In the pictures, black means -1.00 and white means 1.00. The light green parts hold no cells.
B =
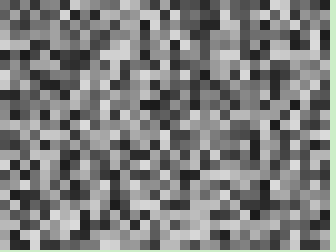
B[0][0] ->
-0.08
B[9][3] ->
-0.40
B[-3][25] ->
0.28
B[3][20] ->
-0.52
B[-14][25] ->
0.18
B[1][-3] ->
0.17
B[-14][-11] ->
-0.41
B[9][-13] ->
0.06
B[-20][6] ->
-0.49
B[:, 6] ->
[-0.62, 0.66, -0.42, -0.10, 0.16, -0.49, -0.59, -0.01, -0.32, -0.71, 0.15, 0.06, -0.68, 0.42, -0.26, -0.52, -0.78, -0.57, 0.29, -0.49, 0.38, 0.40, 0.61, 0.53, -0.18]
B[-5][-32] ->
0.54
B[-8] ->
[-0.46, 0.17, -0.74, -0.11, 0.43, 0.00, -0.57, 0.20, 0.37, -0.16, -0.57, -0.74, 0.25, -0.48, -0.58, -0.16, 0.63, -0.18, -0.76, -0.72, 0.47, 0.60, 0.66, 0.46, 0.30, 0.34, 0.12, -0.23, 0.27, 0.16, -0.40, -0.36, -0.59]
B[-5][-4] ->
-0.47
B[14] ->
[-0.39, -0.59, -0.24, 0.30, -0.71, 0.09, -0.26, 0.27, -0.26, 0.25, 0.34, -0.38, -0.72, 0.01, 0.36, -0.65, 0.59, -0.38, -0.17, -0.09, 0.47, -0.08, 0.04, -0.05, 0.45, -0.76, 0.28, 0.19, -0.51, 0.61, -0.26, -0.75, -0.41]
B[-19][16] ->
0.61
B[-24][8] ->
-0.02
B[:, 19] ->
[-0.40, -0.09, -0.34, -0.62, 0.11, 0.14, -0.23, -0.30, -0.60, -0.53, -0.73, 0.64, 0.22, -0.13, -0.09, 0.43, 0.47, -0.72, 0.40, 0.28, 0.44, 0.48, 0.37, 0.69, -0.43]
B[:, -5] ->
[0.56, 0.64, 0.04, -0.32, 0.37, 0.58, -0.39, -0.52, -0.02, 0.11, 0.27, -0.52, 0.42, -0.55, -0.51, -0.47, -0.09, 0.27, 0.15, 0.33, -0.22, 0.04, -0.24, -0.29, 0.08]
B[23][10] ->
0.41
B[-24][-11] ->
0.66
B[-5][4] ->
-0.49
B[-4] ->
[0.29, -0.36, -0.19, 0.44, -0.57, 0.70, 0.40, 0.59, -0.70, 0.50, -0.46, 0.39, -0.59, 0.10, -0.65, 0.46, 0.29, 0.48, 0.40, 0.48, 0.39, -0.59, -0.53, -0.24, 0.59, -0.80, -0.15, 0.19, 0.04, 0.54, -0.07, 0.11, -0.76]
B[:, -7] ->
[-0.69, 0.65, -0.76, -0.12, -0.73, -0.38, 0.44, -0.36, 0.04, 0.49, -0.65, 0.26, 0.63, 0.53, 0.28, 0.47, 0.20, 0.12, -0.80, -0.70, -0.68, -0.15, 0.33, 0.04, -0.21]
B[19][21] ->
0.19
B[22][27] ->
0.48
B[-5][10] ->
0.06
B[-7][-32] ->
0.21
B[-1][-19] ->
-0.21
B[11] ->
[0.08, -0.74, -0.33, 0.20, -0.73, 0.47, 0.06, -0.74, -0.29, -0.10, 0.54, -0.59, 0.62, 0.01, 0.45, -0.35, -0.25, -0.54, -0.16, 0.64, 0.06, 0.51, -0.41, 0.44, 0.44, 0.18, 0.26, 0.23, -0.52, 0.63, -0.02, -0.31, 0.46]
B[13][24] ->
-0.43
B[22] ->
[0.45, 0.47, -0.54, -0.33, 0.51, 0.17, 0.61, 0.71, -0.75, -0.39, -0.68, -0.01, 0.50, -0.69, 0.62, -0.27, 0.49, -0.40, 0.10, 0.37, 0.58, 0.28, 0.55, 0.61, 0.23, 0.28, 0.33, 0.48, -0.24, -0.15, -0.29, -0.70, -0.55]
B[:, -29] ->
[0.01, -0.43, -0.12, 0.09, -0.55, 0.34, 0.28, -0.43, -0.71, 0.27, -0.12, -0.73, -0.11, 0.57, -0.71, 0.44, 0.56, 0.43, 0.38, 0.07, -0.49, -0.57, 0.51, -0.18, -0.57]
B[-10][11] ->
0.42
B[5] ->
[-0.73, -0.23, -0.80, -0.47, 0.34, -0.73, -0.49, -0.61, -0.73, -0.23, 0.65, 0.63, 0.65, 0.22, -0.74, 0.15, 0.18, -0.40, 0.10, 0.14, -0.39, 0.33, 0.65, 0.64, -0.47, -0.73, -0.38, 0.61, 0.58, 0.43, 0.41, 0.54, -0.24]
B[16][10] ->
-0.48
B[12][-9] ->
-0.30

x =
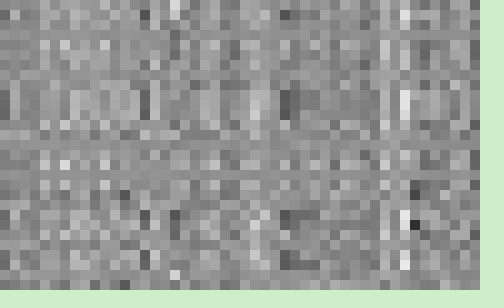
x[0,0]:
0.07
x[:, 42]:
[-0.11, 0.30, -0.11, 0.11, -0.16, -0.20, -0.09, 0.11, -0.18, 0.23, 0.20, 0.22, -0.18, 0.22, 0.14, -0.13, -0.15, 0.12, -0.13, -0.05, 0.18, 0.32, 0.09, -0.19, 0.22, 0.12, 0.23, 0.08, -0.03]
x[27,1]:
0.08
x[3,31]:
0.04
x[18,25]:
0.37
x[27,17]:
0.64
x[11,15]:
0.47
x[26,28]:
-0.29
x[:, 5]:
[0.12, 0.31, 0.10, 0.17, 0.12, 0.08, 0.13, 0.19, 0.36, 0.25, 0.22, 0.21, 0.15, 0.16, 0.18, 0.10, 0.16, 0.14, 0.14, 0.02, 0.16, 0.31, 0.18, 0.14, 0.14, 0.22, 0.27, 0.18, 0.05]
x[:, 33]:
[0.00, 0.13, 0.01, 0.07, -0.08, 0.00, -0.02, 0.05, 0.00, 0.11, 0.11, 0.07, -0.09, 0.20, 0.08, 0.06, -0.14, 0.11, -0.05, 0.36, 0.20, 0.19, 0.03, -0.07, 0.22, -0.01, 0.15, 0.06, 0.35]
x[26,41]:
0.05
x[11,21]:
0.30
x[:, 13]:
[0.08, 0.27, 0.19, 0.15, 0.08, 0.14, 0.22, 0.07, -0.02, 0.33, 0.36, 0.39, 0.13, -0.02, 0.12, 0.16, 0.12, 0.16, 0.08, 0.16, 0.04, 0.20, 0.42, 0.11, -0.03, 0.38, 0.30, 0.10, 0.17]
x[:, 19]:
[-0.08, 0.10, -0.01, 0.18, -0.01, 0.06, -0.02, 0.16, -0.16, 0.17, 0.16, 0.13, 0.01, -0.01, 0.14, 0.01, 0.08, 0.15, -0.08, -0.03, 0.02, 0.09, 0.17, 0.00, -0.04, 0.08, 0.17, 0.19, -0.04]
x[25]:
[-0.12, 0.19, -0.04, 0.04, 0.23, 0.22, 0.02, 0.47, 0.16, 0.32, 0.18, 0.19, 0.35, 0.38, -0.27, 0.53, 0.12, 0.21, 0.14, 0.08, 0.39, 0.28, -0.01, 0.23, 0.24, 0.56, 0.23, 0.18, -0.26, -0.09, 0.24, 0.14, 0.07, -0.01, 0.06, 0.04, -0.07, 0.02, 0.33, 0.09, 0.64, -0.05, 0.12, 0.30, 0.11, -0.05, 0.30, 0.03]
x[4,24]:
0.35
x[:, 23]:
[-0.07, 0.09, 0.08, 0.09, -0.12, -0.17, 0.14, 0.00, -0.09, 0.08, 0.12, 0.21, -0.11, 0.17, 0.09, 0.03, -0.09, 0.14, -0.05, -0.05, 0.23, 0.02, 0.18, -0.13, 0.20, 0.23, 0.05, 0.01, -0.05]
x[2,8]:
0.16
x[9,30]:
-0.01
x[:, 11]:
[0.11, 0.38, 0.10, 0.12, 0.03, 0.10, 0.08, 0.06, 0.29, 0.33, 0.32, 0.27, 0.10, 0.24, 0.11, 0.15, 0.01, 0.15, 0.09, 0.00, 0.27, 0.41, 0.23, 0.10, 0.21, 0.19, 0.38, 0.08, -0.02]
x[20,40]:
0.27
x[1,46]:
0.23
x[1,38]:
0.33
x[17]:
[0.13, 0.15, 0.12, 0.07, 0.15, 0.14, 0.15, 0.15, 0.15, 0.11, 0.11, 0.15, 0.16, 0.16, 0.12, 0.15, 0.16, 0.13, 0.10, 0.15, 0.09, 0.13, 0.15, 0.14, 0.12, 0.10, 0.13, 0.15, 0.12, 0.12, 0.14, 0.06, 0.17, 0.11, 0.14, 0.13, 0.12, 0.07, 0.15, 0.23, 0.15, 0.17, 0.12, 0.12, 0.10, 0.13, 0.15, 0.09]
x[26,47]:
0.11
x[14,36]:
0.11
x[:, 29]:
[0.04, -0.13, 0.01, 0.14, -0.03, -0.02, -0.01, 0.18, -0.10, -0.17, -0.16, -0.11, -0.02, 0.11, 0.17, 0.03, -0.04, 0.12, 0.01, 0.15, 0.12, -0.16, -0.14, -0.02, 0.13, -0.09, -0.18, 0.17, 0.15]
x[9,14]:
-0.22
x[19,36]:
0.13
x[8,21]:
0.27
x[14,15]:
0.12
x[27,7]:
0.16
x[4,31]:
0.39

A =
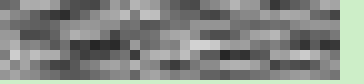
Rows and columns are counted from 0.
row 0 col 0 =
-0.21
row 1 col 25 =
0.06
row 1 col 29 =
0.30
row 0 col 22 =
0.20
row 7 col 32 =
0.01
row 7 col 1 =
0.29
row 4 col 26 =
-0.11
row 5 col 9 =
-0.43
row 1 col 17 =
-0.14
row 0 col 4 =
0.38
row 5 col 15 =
0.39
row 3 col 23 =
-0.22
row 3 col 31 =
-0.21
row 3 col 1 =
0.19
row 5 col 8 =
-0.51
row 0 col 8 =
-0.41
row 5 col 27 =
0.29
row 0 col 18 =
-0.39
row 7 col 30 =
0.24
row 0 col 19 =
-0.42
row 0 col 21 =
0.07
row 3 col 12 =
-0.20
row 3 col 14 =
-0.15
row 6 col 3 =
-0.03
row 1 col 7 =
-0.37
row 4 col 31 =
-0.29
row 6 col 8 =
-0.07
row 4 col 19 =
0.65
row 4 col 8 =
-0.48
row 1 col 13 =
-0.02
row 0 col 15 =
0.21
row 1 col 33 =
-0.46
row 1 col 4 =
-0.42
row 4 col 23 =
0.21
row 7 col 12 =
0.09
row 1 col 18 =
-0.20
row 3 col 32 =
-0.23
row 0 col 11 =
0.22

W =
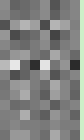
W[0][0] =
0.09
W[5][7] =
-0.18
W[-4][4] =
0.04
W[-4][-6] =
-0.12
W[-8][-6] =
-0.21
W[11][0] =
-0.01
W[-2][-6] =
-0.02
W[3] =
[0.18, -0.41, -0.24, -0.15, 0.14, -0.47, -0.17, 0.05]
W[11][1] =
0.00
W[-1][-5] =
-0.01
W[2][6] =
0.27
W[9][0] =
-0.06
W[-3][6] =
0.01
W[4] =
[0.05, -0.11, -0.18, -0.04, 0.08, -0.25, -0.03, 0.06]
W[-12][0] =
-0.36
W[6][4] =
0.78
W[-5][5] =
0.24
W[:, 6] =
[-0.08, -0.04, 0.27, -0.17, -0.03, 0.04, 0.16, -0.10, 0.04, 0.05, -0.06, 0.01, -0.03, 0.03]
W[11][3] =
-0.12
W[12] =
[-0.03, 0.05, -0.02, -0.02, -0.05, 0.06, -0.03, -0.02]
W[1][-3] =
-0.25
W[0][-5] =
-0.09
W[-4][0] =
0.06
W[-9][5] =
0.31
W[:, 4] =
[0.10, 0.08, -0.40, 0.14, 0.08, -0.16, 0.78, 0.21, -0.15, -0.26, 0.04, -0.26, -0.05, -0.14]
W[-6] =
[-0.09, 0.19, 0.23, -0.02, -0.15, 0.32, 0.04, -0.18]
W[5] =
[-0.08, 0.18, 0.23, -0.05, -0.16, 0.31, 0.04, -0.18]
